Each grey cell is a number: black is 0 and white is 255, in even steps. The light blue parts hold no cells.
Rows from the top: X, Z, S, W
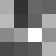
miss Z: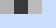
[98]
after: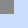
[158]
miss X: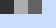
[104]
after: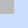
[58]
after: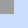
[255]
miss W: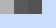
[74]
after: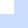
[143]

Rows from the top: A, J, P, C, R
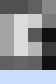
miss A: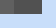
[137]
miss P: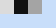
[88]
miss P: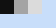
[88]

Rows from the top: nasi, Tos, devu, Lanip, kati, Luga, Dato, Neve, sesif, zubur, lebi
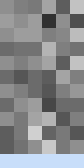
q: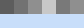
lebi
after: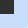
[143]
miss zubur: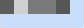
[100]
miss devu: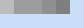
[135]
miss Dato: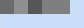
[151]

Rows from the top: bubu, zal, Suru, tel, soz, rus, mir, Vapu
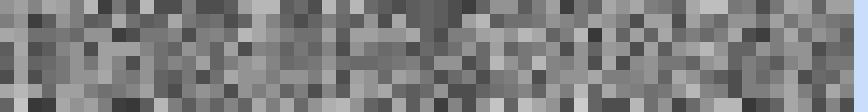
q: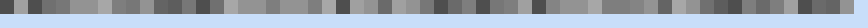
rus
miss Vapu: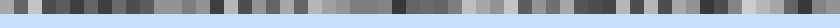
[175]
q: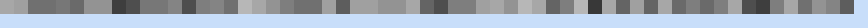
Suru
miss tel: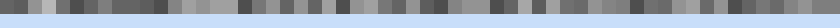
[154]
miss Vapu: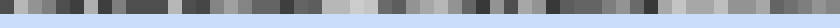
[85]
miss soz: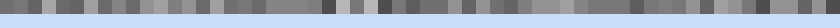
[139]
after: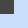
[106]

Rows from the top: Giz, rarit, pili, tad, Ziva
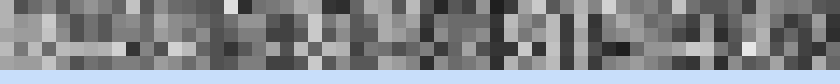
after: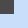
[53]
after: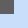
[126]

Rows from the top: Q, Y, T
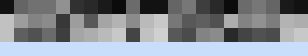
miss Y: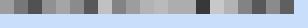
[125]
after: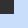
[41]

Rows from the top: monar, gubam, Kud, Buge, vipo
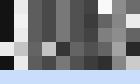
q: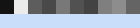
Kud
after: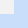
[93]
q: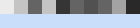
Buge

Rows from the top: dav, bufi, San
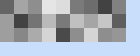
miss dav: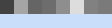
[229]
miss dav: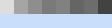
[229]
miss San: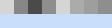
[150]
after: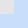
[221]
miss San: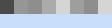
[135]
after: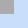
[213]

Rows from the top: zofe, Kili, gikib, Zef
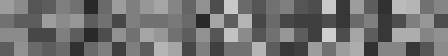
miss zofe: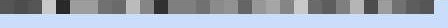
[55]
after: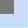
[106]
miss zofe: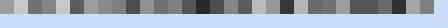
[100]

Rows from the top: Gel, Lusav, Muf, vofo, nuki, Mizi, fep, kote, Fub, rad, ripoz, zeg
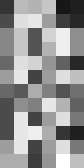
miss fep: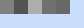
[89]
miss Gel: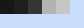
[186]

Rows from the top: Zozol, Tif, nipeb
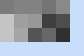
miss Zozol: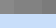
[116]
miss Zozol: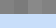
[116]
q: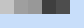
Tif
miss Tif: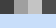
[152]
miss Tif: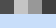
[159]
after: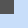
[103]

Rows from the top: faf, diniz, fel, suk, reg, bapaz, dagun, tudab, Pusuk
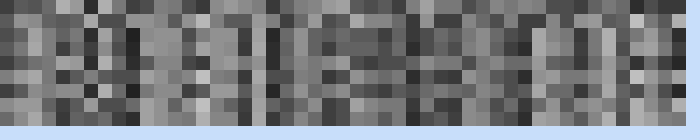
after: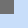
[120]
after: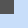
[106]
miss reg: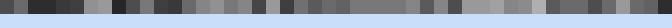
[51]
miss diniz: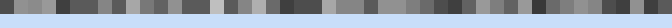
[183]
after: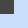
[57]

